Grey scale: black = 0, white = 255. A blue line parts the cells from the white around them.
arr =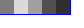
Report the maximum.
218
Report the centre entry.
160
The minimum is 47

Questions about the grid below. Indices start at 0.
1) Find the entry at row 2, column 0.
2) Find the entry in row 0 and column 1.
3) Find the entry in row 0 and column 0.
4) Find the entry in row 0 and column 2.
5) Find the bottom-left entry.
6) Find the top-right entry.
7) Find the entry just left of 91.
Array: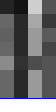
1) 97
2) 19
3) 35
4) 207
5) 103
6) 84
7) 154

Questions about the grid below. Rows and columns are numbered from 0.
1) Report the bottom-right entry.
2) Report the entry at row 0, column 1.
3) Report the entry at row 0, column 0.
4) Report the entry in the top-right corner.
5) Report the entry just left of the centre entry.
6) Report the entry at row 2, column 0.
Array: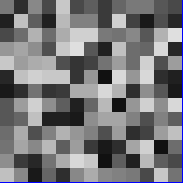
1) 115
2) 46
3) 121
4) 73
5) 172
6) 73

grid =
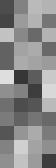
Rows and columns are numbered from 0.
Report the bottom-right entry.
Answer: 61
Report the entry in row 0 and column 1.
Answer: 130
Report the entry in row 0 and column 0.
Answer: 77
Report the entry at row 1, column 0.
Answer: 69
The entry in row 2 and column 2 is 105
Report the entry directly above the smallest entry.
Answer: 171
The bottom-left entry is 143
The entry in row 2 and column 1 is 136
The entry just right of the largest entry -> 54
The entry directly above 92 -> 163
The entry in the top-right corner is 179
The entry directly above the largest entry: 98
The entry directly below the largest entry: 143
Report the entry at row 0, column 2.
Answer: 186

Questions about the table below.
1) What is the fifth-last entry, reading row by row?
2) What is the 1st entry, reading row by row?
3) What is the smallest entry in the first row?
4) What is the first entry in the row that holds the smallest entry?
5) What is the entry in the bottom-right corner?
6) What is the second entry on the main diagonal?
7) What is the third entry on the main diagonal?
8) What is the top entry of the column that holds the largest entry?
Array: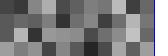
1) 37
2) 69
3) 57
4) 158
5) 158
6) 104
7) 51
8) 63

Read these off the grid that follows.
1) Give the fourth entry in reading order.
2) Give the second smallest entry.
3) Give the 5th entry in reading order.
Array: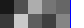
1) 117
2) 57
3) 102

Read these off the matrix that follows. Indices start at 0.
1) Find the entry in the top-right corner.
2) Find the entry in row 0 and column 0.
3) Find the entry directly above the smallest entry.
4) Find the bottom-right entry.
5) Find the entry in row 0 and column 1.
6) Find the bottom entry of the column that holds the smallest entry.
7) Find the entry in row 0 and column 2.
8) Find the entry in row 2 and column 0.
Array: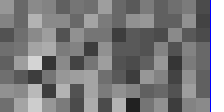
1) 75
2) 151
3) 131
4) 138
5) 104
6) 33
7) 138
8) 82

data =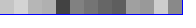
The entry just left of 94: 102
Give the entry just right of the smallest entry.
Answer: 129

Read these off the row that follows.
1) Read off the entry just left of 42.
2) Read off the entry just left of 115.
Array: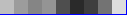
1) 78
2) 62

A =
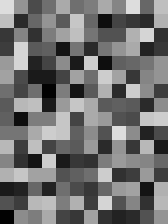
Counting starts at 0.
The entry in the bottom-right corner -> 148
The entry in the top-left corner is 221
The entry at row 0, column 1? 148
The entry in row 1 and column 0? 191
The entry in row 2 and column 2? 49
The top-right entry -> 191
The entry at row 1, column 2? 103
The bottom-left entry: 2
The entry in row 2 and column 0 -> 55
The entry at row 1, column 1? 42
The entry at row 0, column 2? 75
